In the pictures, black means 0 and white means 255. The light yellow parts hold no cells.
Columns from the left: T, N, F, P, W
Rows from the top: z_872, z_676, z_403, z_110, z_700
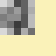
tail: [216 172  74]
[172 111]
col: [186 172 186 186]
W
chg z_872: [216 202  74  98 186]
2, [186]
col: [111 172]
N
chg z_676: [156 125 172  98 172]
3, [156]

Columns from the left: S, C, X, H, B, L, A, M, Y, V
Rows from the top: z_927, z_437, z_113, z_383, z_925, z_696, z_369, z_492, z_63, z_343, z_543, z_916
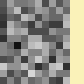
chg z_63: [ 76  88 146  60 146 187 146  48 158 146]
6, [201]
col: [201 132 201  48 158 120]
L
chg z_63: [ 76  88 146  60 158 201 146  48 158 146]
5, [146]

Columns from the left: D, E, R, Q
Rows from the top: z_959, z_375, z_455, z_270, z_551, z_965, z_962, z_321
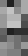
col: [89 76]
Q
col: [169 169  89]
Q
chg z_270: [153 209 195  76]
2, [195]
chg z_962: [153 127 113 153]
2, [141]
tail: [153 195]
[195  76]
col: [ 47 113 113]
R

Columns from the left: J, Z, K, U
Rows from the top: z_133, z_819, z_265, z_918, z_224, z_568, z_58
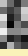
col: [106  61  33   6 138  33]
Z
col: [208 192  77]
U
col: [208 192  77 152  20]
U
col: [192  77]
U
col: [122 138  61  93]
K
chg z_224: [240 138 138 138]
4, [152]
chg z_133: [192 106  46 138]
4, [122]

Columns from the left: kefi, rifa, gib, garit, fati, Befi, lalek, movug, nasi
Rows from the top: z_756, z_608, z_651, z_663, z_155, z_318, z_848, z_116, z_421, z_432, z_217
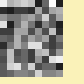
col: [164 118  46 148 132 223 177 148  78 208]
Befi
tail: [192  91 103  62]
[148  62 223 239]
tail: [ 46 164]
[ 78 164 177]
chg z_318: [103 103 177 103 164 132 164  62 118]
2, [91]
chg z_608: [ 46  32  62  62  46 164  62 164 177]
7, [78]

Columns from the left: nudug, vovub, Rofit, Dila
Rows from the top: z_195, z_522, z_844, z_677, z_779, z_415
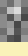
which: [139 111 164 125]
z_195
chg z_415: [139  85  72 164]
4, [151]
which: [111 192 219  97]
z_522
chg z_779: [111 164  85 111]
4, [125]
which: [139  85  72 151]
z_415
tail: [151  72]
[139]
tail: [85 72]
[151]

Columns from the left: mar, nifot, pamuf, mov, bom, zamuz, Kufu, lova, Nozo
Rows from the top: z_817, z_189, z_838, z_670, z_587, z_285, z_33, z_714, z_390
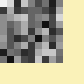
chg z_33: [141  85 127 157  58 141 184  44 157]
4, [172]
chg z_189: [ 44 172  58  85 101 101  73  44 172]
1, [58]
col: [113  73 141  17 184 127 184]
Kufu
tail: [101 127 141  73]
[214]

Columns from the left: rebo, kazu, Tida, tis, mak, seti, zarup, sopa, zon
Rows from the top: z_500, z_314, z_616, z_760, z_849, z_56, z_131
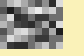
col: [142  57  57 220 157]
tis
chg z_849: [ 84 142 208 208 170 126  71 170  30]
4, [220]
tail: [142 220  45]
[ 57 111  57  57 111 111]
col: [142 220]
kazu
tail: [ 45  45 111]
[157 196 111 196]
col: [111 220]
zon

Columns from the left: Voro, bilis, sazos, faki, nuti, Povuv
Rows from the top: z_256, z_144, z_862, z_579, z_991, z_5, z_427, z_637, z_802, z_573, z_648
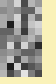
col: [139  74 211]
sazos
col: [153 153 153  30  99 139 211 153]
bilis
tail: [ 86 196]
[211]
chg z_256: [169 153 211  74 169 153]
5, [181]
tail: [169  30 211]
[ 59  86 112]
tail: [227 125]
[74]

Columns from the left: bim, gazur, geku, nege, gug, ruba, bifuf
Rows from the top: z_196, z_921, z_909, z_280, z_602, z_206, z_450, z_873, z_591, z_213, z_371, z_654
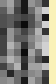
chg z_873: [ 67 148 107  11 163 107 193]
7, [209]
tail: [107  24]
[163 123  51]
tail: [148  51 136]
[80 39]
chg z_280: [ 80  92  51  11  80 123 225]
7, [209]
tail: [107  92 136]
[148  67]
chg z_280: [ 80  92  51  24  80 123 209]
4, [11]

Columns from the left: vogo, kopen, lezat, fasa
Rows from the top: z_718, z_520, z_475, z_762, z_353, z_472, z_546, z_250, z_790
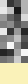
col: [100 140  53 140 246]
kopen
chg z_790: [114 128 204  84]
4, [100]
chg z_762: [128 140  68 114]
3, [84]
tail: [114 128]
[204 100]
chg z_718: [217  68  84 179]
2, [53]

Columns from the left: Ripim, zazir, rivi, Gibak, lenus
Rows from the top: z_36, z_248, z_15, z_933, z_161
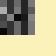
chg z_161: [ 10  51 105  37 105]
5, [120]
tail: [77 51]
[105  37 120]
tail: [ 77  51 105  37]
[120]
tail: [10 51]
[105  37 120]

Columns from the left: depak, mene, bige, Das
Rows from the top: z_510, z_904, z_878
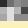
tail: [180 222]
[180  71]
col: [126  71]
Das
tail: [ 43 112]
[140 126]
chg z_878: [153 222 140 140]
1, [167]
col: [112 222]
mene
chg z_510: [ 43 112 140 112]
4, [126]

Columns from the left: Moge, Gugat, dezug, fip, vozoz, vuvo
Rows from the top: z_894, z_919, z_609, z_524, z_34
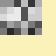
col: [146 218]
Gugat
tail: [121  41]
[ 82 160  41 134]
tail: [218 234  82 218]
[204]
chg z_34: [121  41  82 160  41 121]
6, [134]
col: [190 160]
fip
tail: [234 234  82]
[204 204]

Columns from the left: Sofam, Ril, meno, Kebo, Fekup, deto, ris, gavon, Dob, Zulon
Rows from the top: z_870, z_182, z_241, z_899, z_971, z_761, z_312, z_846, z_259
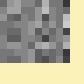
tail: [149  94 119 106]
[119  55]
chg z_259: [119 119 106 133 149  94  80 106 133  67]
2, [106]
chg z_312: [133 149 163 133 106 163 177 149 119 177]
3, [149]
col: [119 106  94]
Ril

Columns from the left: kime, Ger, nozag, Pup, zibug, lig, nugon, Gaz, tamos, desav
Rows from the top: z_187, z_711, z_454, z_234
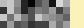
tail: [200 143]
[ 36   5  82 114  20 216 172]
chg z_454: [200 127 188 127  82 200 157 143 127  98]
2, [114]
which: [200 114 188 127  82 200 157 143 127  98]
z_454
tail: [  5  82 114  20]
[216 172]
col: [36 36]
Pup
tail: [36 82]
[127 114 157  66 127]
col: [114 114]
nugon

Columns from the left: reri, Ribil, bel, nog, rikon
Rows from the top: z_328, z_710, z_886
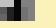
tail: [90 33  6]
[114 128]
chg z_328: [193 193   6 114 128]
4, [128]
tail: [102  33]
[  6 114 128]
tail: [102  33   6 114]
[128]
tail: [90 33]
[  6 114 128]
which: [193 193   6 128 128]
z_328

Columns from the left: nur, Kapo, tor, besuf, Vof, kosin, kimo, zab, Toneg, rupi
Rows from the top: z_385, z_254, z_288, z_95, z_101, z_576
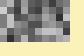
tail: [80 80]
[141 153 125  93]
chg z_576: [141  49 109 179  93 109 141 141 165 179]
8, [125]
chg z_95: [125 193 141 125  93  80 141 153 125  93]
5, [80]
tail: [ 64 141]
[109  80 153]
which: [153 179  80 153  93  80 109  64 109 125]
z_385
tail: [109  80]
[153]

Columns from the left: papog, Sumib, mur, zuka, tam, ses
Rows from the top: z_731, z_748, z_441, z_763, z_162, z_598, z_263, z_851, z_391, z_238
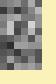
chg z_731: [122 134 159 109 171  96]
3, [146]
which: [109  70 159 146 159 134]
z_238
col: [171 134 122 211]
tam
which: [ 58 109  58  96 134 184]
z_748

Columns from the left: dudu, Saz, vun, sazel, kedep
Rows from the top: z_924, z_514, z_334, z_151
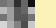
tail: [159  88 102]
[187]
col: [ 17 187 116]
kedep
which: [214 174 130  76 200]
z_151
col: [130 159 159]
Saz

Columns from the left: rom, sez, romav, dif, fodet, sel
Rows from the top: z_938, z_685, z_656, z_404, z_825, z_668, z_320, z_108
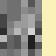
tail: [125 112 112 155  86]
[139]
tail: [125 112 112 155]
[ 86 139]
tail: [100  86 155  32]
[168]

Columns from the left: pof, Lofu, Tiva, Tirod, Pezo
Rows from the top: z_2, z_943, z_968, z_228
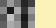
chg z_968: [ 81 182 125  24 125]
2, [194]
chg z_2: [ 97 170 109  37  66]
2, [154]
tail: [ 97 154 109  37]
[66]
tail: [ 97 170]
[154  37 154]
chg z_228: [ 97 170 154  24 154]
4, [37]
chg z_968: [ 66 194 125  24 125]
1, [81]
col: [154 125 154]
Pezo

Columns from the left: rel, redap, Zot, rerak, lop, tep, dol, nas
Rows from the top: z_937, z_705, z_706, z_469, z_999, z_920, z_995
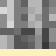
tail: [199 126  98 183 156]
[111 183]
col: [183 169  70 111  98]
lop
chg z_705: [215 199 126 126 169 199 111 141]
6, [183]
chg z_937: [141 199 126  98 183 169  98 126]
6, [183]

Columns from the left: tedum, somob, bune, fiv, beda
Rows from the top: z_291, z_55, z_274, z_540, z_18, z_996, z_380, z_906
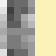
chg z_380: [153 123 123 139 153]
1, [168]
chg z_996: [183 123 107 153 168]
3, [123]
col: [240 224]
tedum
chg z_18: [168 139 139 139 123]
5, [139]
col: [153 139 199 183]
beda
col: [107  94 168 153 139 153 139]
fiv
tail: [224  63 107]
[ 94 139]

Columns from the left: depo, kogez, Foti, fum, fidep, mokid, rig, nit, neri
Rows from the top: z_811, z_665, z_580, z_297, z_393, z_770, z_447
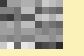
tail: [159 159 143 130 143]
[130]
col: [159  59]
mokid
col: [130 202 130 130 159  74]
rig
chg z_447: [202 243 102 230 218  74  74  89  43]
6, [59]

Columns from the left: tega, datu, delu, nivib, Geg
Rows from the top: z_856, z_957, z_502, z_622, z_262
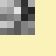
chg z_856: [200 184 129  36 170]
4, [48]
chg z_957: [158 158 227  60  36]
1, [170]

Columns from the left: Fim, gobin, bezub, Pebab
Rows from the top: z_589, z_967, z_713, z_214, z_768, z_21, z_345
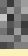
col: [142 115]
Fim
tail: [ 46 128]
[99]
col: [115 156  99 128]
bezub

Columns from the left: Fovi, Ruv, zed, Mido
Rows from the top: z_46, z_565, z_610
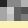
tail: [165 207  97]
[82]
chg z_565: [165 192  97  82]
2, [207]
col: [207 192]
Ruv

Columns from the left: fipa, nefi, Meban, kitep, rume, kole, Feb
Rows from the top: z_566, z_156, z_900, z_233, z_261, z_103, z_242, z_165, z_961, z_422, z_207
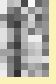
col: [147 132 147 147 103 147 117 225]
Feb
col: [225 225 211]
fipa
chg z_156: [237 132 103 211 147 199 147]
6, [185]
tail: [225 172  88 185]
[237 237 103]

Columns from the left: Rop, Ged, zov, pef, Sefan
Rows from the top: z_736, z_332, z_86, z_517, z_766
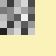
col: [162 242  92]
pef
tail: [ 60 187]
[ 92 150]
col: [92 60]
pef
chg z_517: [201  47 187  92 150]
2, [60]

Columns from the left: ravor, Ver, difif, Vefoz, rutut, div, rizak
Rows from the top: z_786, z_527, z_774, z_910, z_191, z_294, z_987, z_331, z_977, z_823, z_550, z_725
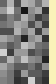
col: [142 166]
rutut
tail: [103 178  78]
[178 166 115 178]
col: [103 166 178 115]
difif
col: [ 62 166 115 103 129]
div
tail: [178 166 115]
[178]

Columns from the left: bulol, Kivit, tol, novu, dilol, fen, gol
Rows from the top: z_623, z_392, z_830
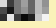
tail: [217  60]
[118 158 102 189 146]
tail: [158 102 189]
[146]
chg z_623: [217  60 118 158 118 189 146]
5, [102]
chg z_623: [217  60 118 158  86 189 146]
5, [102]

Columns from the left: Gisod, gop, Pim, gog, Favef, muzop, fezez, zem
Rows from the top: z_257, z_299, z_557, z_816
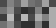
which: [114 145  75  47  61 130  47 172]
z_299
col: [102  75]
Pim
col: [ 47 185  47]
gog

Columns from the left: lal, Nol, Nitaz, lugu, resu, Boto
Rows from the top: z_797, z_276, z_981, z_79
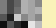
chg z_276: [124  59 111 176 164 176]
2, [72]
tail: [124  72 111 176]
[164 176]

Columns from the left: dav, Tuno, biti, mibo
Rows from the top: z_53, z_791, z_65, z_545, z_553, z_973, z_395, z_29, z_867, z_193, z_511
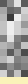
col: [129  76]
mibo
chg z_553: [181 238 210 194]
1, [194]
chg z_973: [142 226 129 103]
1, [129]
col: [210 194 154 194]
mibo
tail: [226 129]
[103]
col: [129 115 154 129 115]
biti

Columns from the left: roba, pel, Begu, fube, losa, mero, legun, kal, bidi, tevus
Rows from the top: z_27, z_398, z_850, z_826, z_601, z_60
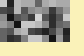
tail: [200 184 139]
[ 46 100 114]
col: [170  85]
fube
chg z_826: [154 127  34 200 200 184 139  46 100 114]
3, [20]
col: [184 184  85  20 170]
Begu
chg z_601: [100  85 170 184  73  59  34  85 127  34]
8, [73]
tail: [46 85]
[200]
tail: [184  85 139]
[154 139  59 114 154]

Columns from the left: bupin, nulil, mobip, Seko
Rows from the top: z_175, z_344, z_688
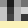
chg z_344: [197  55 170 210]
3, [184]
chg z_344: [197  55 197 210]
3, [184]
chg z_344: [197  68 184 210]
2, [55]
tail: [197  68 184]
[55]
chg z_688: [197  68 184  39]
4, [55]
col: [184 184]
mobip

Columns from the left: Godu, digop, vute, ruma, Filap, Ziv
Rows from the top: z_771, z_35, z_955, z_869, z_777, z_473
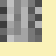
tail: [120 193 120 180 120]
[75]
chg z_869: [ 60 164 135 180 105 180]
5, [90]
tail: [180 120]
[75]
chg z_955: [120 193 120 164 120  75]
4, [180]

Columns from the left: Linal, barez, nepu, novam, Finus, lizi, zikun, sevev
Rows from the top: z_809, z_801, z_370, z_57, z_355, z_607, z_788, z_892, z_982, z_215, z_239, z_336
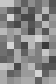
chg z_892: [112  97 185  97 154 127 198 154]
3, [170]
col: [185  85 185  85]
zikun
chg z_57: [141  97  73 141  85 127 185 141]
6, [112]
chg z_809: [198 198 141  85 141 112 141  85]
4, [97]

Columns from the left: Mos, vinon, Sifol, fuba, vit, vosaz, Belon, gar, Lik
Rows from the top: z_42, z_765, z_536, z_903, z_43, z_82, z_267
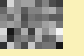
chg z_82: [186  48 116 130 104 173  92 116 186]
8, [104]
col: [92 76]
fuba
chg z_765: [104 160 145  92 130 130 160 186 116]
8, [173]

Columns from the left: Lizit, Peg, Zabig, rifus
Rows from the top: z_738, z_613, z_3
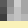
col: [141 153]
Peg
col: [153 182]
Peg
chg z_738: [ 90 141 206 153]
4, [166]
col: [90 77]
Lizit

